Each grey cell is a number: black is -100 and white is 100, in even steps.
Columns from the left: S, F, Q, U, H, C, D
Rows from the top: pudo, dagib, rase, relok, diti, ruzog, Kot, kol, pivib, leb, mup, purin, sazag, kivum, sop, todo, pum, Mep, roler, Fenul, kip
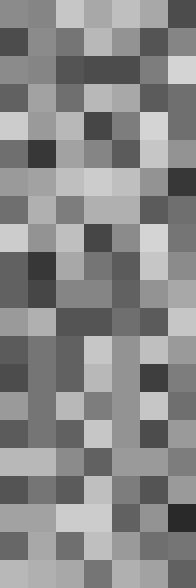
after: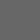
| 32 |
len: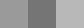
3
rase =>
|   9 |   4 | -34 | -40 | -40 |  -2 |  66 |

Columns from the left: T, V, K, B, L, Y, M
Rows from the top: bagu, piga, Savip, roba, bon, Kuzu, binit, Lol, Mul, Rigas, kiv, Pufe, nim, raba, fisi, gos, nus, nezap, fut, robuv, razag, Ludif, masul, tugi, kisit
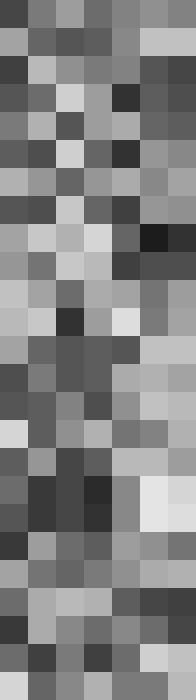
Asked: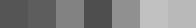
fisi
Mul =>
|  28 |  56 |  39 |  67 | -21 | -78 | -61 |
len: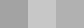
3

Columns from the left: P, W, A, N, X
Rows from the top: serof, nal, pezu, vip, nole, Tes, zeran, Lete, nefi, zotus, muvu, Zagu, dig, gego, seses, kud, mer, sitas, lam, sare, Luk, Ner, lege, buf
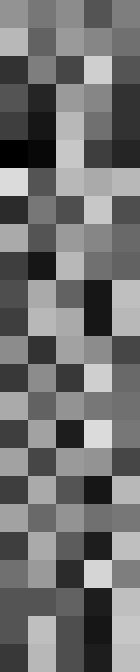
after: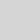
| -1 |
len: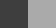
2
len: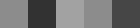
5
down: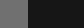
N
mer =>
|  27 | -45 |  21 |  15 | -45 |
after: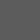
| -77 |

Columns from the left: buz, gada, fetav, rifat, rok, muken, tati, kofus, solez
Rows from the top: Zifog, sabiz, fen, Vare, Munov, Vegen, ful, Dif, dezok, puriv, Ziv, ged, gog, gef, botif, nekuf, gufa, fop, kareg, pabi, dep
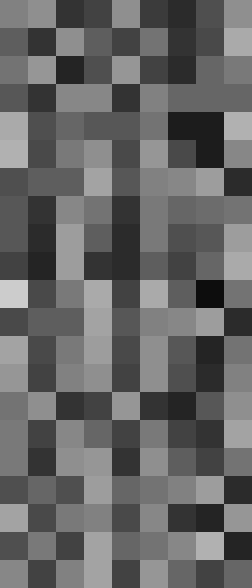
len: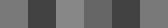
6
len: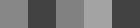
5
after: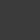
| -66 |
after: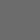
| -10 |
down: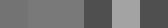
buz
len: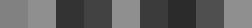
9

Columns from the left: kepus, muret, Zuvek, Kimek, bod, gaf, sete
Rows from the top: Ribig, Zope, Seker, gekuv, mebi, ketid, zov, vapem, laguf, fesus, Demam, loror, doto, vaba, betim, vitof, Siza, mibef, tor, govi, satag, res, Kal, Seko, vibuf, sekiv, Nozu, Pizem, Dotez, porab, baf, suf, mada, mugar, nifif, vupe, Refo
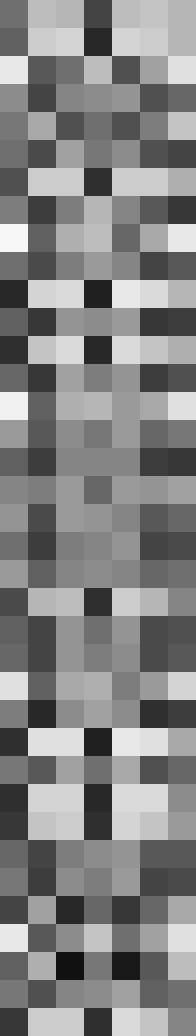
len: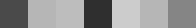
7
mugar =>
|  82 | -31 |  10 |  54 | -13 |  26 |  76 |

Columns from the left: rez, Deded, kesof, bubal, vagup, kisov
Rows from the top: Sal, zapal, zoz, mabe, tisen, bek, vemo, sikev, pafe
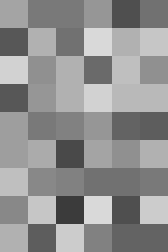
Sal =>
|  29 |  -5 |  -5 |  18 | -38 | -11 |
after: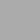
| -43 |
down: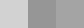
bubal

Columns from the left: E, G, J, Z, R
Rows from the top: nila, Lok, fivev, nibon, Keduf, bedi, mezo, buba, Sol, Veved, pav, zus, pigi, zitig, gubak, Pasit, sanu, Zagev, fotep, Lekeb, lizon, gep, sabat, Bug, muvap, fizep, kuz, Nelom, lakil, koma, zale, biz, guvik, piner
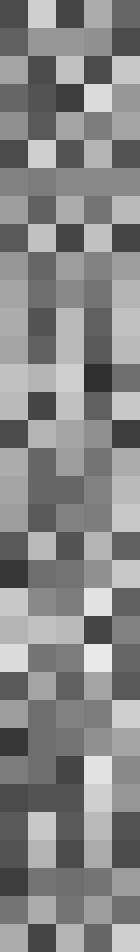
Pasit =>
| -41 |  41 |  29 |  13 | -52 |
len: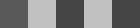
5

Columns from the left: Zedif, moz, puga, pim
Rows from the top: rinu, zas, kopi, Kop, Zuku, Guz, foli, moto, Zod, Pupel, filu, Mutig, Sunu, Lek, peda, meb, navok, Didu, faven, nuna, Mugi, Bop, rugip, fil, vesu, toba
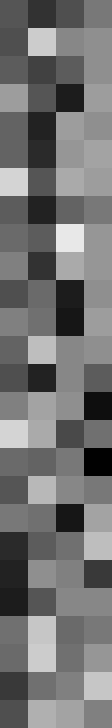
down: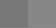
puga
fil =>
| -17 |  60 | -12 |  18 |

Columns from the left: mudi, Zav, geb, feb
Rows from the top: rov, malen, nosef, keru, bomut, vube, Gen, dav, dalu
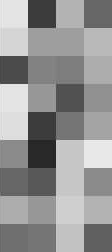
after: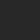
| 56 |
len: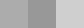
3
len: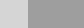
3
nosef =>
| -41 |   3 |  -2 |  35 |
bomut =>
|  73 | -53 |  -8 |  29 |
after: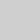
| 40 |
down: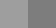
geb

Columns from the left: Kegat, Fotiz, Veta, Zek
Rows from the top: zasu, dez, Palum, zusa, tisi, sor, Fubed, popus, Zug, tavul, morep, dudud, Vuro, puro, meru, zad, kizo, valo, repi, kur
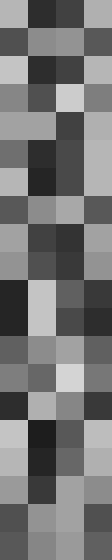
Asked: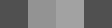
repi
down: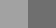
Kegat
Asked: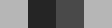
Fubed
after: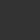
| 27 |
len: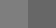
2
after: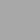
| -31 |

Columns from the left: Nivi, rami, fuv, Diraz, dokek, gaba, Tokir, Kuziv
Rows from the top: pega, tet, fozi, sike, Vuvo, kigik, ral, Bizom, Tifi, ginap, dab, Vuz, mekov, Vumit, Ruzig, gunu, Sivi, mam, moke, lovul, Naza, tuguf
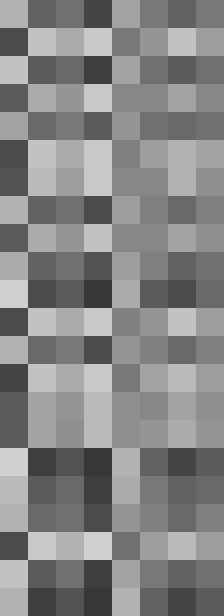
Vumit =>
| -46 |  52 |  34 |  57 |  -6 |  28 |  46 |  23 |
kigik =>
| -41 |  52 |  34 |  57 |   0 |  23 |  40 |  28 |
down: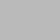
Diraz
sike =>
| -29 |  34 |  17 |  57 |   6 |   6 |  28 |   6 |
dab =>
|  63 | -41 | -29 | -57 |  34 | -29 | -41 | -18 |
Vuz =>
| -41 |  52 |  34 |  57 |   0 |  17 |  52 |  23 |

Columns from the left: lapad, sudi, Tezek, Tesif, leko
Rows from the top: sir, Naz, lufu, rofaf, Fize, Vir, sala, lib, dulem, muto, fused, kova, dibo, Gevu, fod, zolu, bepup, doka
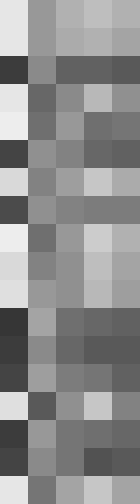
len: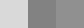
3
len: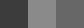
3
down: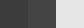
lapad
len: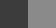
2
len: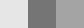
3
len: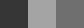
3

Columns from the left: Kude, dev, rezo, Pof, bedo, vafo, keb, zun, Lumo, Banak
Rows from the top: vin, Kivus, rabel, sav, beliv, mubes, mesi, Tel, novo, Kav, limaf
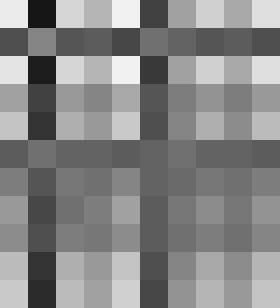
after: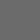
| -7 |
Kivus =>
| -38 |   4 | -33 | -28 | -44 | -12 | -22 | -33 | -28 | -38 |

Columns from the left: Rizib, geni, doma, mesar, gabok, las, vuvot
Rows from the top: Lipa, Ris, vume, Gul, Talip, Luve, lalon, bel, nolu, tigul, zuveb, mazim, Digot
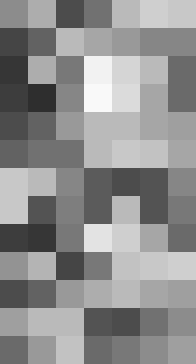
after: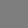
| -29 |
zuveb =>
| -40 | -23 |  20 |  36 |  46 |  30 |  25 |
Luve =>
| -23 | -11 | -11 |  46 |  57 |  52 |  30 |
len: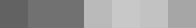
7
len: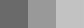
3
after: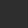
| 5 |
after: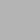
| -46 |

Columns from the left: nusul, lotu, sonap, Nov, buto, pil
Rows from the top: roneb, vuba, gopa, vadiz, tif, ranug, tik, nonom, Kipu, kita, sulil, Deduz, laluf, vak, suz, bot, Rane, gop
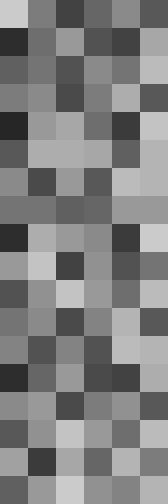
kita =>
|  20 |  53 | -48 |  14 | -36 |  -9 |
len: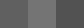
3
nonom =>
|  -9 |  -9 | -25 | -20 |  20 |  20 |
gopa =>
| -25 |  -9 | -36 |   8 |  -9 |  47 |
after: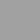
| -54 |
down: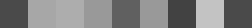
sonap
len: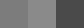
3

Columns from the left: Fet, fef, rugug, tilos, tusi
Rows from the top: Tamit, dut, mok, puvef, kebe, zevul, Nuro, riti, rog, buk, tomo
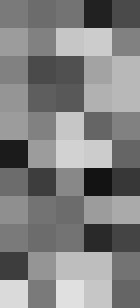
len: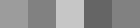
5
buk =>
| -52 |  17 |  49 |  49 | -10 |

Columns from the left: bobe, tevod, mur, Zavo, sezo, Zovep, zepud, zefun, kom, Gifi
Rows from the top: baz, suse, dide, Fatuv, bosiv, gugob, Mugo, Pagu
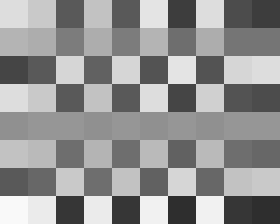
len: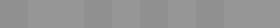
10
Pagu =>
|  95 |  84 | -58 |  84 | -58 |  89 | -64 |  89 | -58 | -64 |
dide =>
| -46 | -30 |  68 | -24 |  68 | -35 |  79 | -35 |  68 |  73 |

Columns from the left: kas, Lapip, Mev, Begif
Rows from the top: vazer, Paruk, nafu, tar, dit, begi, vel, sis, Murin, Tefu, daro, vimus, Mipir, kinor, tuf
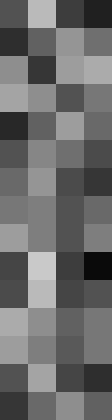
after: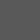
| -7 |
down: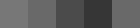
Begif
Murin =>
|  23 |  -1 | -36 |  -1 |
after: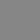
| -13 |
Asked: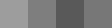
Mipir

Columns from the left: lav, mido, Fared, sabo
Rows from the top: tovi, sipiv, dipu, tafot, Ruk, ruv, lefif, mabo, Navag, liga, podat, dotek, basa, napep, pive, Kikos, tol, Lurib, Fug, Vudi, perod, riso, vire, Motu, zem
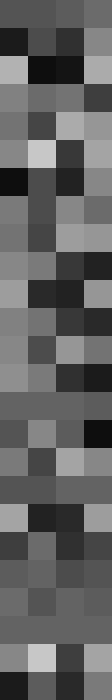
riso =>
| -16 | -34 | -22 | -28 |
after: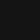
| 34 |
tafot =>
|   1 | -16 | -10 | -51 |
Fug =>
|  29 | -73 | -68 |  23 |
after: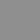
| -4 |

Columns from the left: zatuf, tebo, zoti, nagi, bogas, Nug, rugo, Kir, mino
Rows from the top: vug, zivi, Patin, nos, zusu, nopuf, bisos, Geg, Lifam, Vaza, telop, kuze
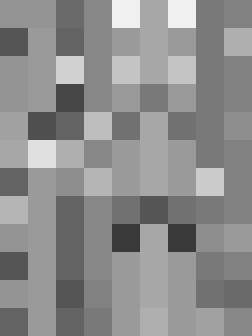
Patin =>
| 16 | 21 | 64 |  6 | 54 | 31 | 54 | -5 |  1 |
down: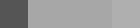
Nug

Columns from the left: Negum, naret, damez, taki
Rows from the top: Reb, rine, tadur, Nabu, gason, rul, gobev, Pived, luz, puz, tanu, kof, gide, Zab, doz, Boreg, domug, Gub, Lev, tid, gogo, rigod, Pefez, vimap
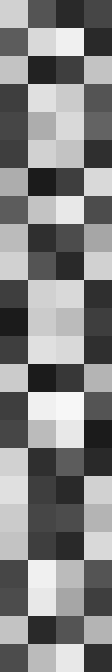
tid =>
|  53 | -51 | -68 |  70 |
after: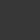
| 41 |
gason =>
| -45 |  36 |  70 | -22 |
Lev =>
|  59 | -45 | -40 |  41 |
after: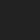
| -51 |

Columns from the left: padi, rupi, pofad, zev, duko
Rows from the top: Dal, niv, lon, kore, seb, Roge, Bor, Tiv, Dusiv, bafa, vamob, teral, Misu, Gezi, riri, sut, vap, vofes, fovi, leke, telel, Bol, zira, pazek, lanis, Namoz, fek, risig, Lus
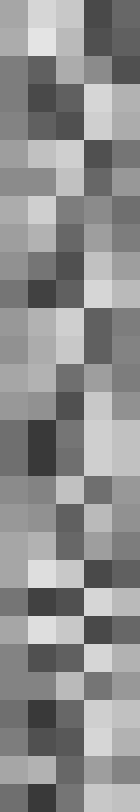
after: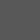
| 68 |
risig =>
|  30 |  40 | -19 |  24 |   3 |

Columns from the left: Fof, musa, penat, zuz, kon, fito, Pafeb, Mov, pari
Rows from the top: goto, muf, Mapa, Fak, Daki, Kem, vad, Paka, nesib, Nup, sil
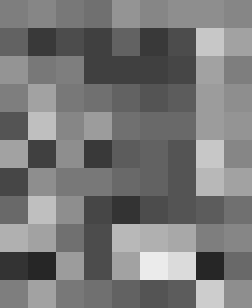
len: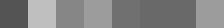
8
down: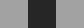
musa
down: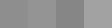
pari
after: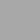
| -1 |

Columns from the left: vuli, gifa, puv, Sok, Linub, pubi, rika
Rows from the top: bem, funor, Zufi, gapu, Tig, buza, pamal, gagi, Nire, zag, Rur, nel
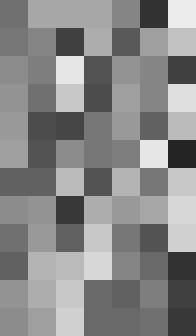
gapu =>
|  15 | -12 |  57 | -40 |  25 |   4 |  74 |
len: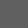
1
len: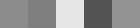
5
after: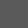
| 25 |

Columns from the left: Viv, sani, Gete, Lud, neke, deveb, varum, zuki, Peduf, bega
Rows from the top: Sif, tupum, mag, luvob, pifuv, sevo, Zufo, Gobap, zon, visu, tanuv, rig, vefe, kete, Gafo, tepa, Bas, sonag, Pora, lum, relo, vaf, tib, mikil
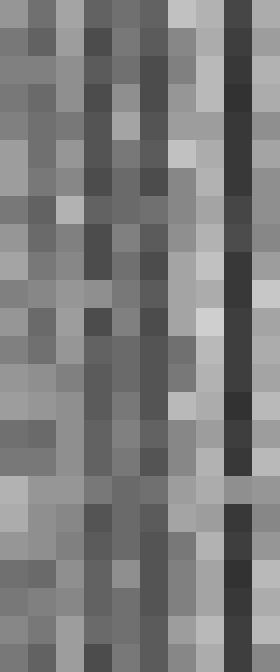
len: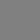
1
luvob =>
|  -6 | -17 |  12 | -40 |  12 | -40 |  18 |  45 | -61 |  35 |
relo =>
| -12 | -17 |  12 | -23 |  12 | -34 |   0 |  29 | -61 |  45 |
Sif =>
|  18 | -12 |  29 | -23 | -12 | -23 |  51 |  40 | -45 |  35 |

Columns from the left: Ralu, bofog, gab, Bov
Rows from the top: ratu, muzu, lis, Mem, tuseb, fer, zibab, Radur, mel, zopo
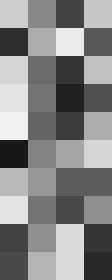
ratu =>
|  61 |   7 | -48 |  56 |
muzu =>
| -64 |  35 |  84 | -31 |

